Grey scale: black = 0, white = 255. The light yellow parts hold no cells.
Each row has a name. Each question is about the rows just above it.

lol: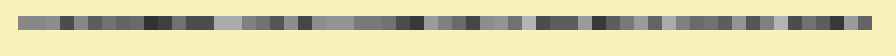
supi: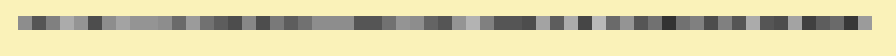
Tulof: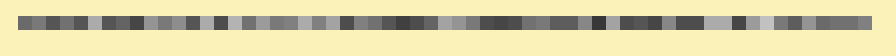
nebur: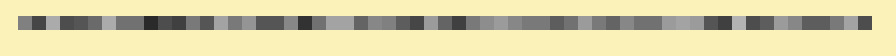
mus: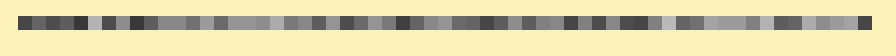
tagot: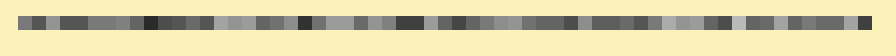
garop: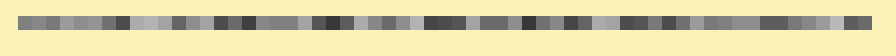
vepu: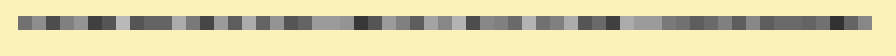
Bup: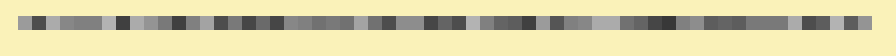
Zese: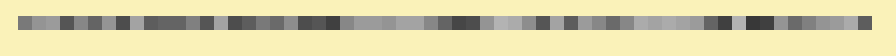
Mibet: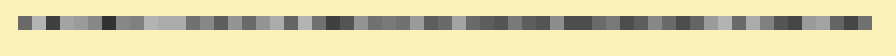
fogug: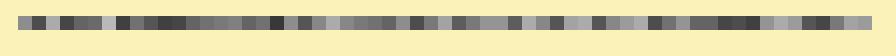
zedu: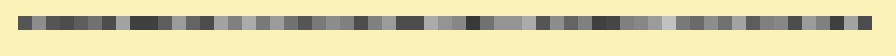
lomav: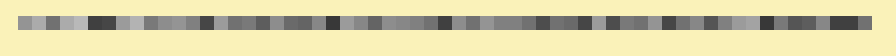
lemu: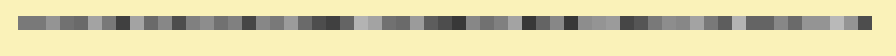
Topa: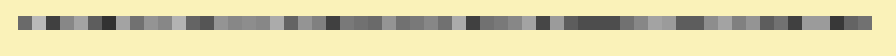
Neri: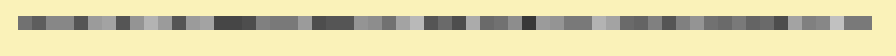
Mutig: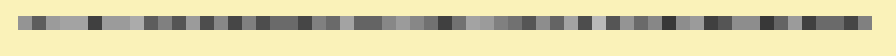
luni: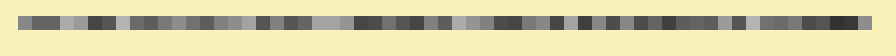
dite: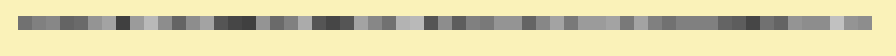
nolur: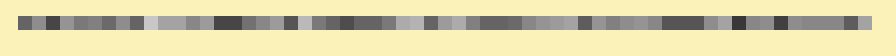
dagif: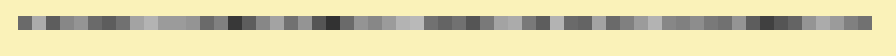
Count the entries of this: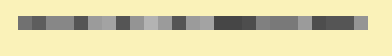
25
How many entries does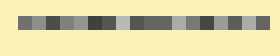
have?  18
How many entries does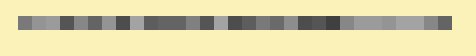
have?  31
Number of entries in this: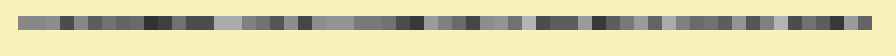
61
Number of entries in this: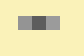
3
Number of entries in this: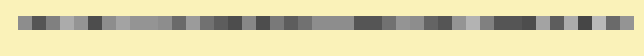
44

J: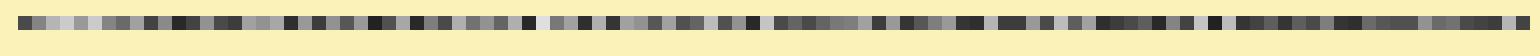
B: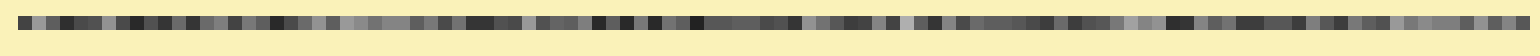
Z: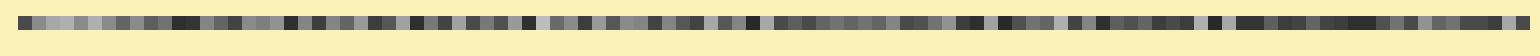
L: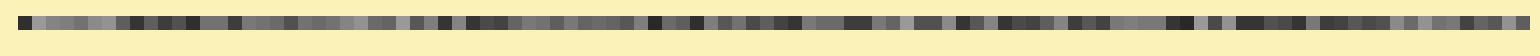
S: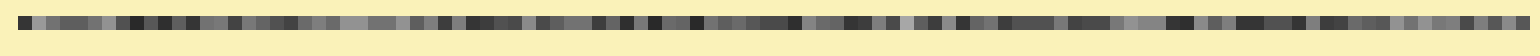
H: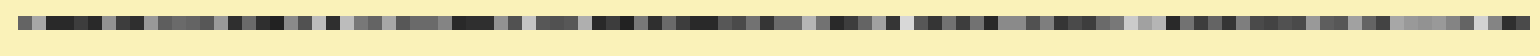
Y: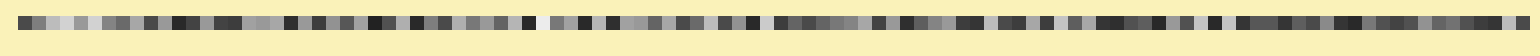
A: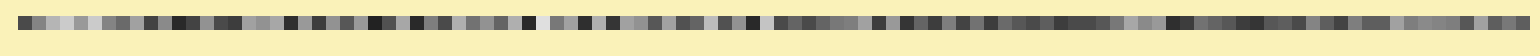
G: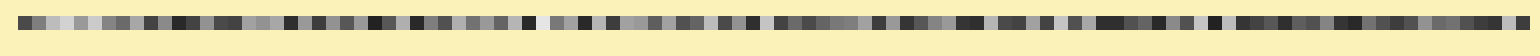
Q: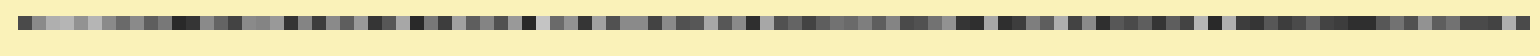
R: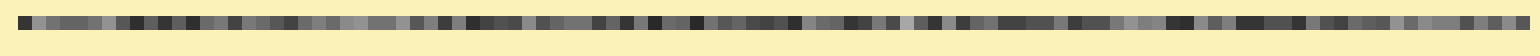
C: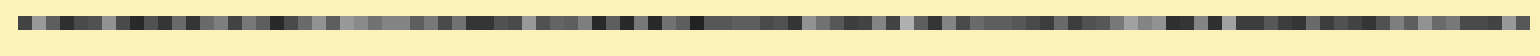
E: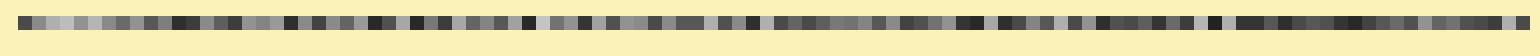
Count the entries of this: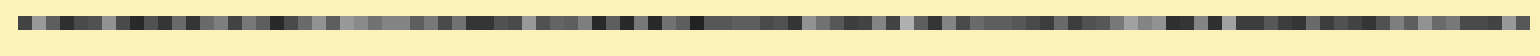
108
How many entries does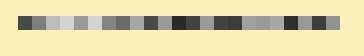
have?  23
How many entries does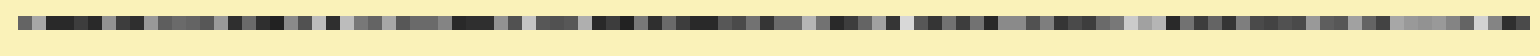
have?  108
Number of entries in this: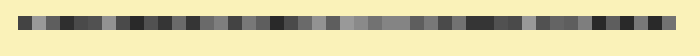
47
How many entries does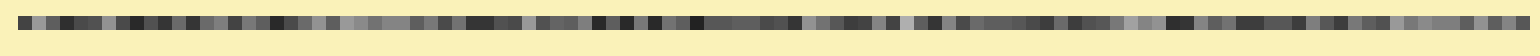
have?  108

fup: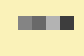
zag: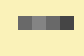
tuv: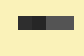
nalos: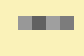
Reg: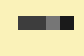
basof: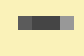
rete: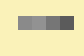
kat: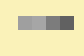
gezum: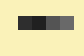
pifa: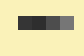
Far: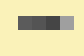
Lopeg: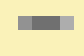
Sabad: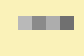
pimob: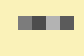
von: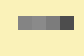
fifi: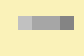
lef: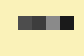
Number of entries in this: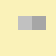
2
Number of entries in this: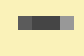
4
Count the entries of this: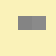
2
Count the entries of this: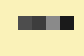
4

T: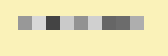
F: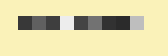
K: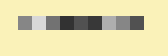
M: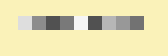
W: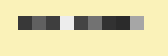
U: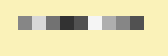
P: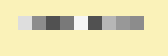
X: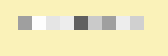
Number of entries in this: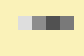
4
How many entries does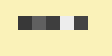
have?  5
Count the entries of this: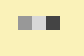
3
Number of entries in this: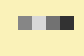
4
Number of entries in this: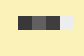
4

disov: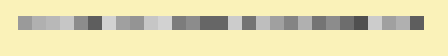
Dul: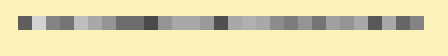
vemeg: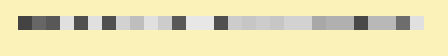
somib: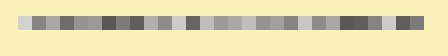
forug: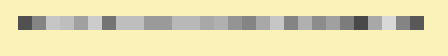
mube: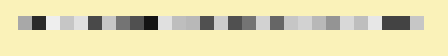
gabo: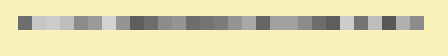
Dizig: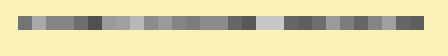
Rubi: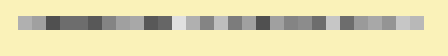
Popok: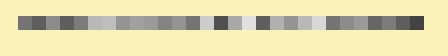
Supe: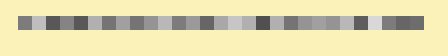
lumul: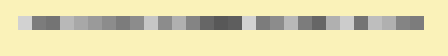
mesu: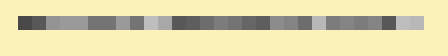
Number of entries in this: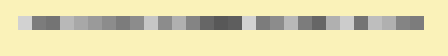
29
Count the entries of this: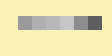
6
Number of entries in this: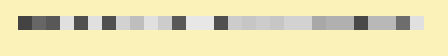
29
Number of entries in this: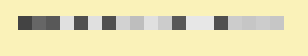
19
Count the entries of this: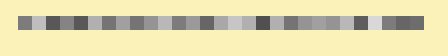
29
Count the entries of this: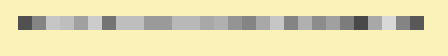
29

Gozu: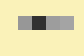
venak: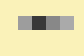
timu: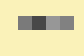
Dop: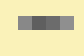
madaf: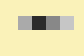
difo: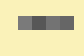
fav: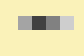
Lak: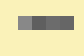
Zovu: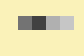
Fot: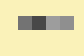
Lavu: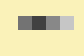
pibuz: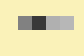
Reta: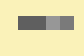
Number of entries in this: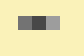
3
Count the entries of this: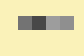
4

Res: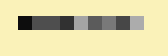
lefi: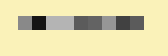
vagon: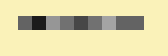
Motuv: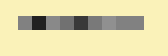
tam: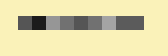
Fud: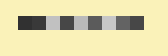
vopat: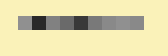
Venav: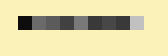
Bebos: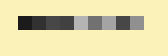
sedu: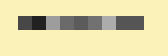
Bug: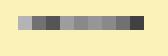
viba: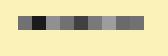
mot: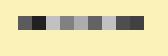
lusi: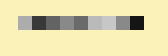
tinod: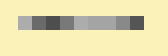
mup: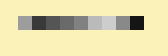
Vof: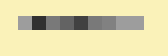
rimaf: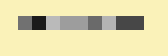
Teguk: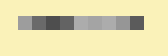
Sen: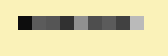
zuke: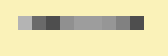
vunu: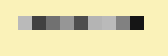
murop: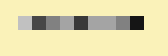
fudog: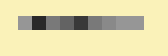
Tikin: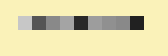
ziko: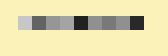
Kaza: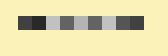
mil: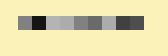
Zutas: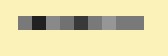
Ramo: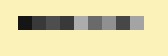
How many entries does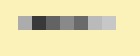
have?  7
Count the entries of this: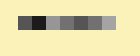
7
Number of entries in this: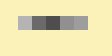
5
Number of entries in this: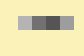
4
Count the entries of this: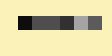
6
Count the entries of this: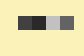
4
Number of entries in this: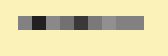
9

